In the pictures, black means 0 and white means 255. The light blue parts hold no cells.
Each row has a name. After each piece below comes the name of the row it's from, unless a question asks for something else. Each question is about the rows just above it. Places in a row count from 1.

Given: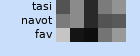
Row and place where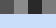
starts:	tasi, 1
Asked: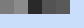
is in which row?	navot
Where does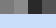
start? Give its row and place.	navot, 1
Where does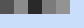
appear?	tasi
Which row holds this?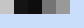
fav

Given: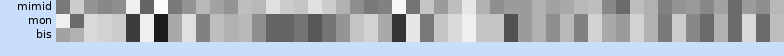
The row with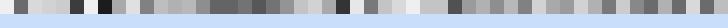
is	mon
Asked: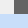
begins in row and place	mimid, 6
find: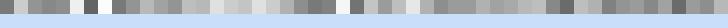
mimid
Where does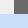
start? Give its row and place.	mon, 1

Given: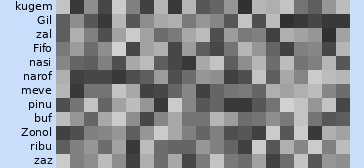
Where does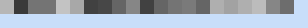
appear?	meve
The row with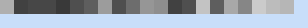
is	narof

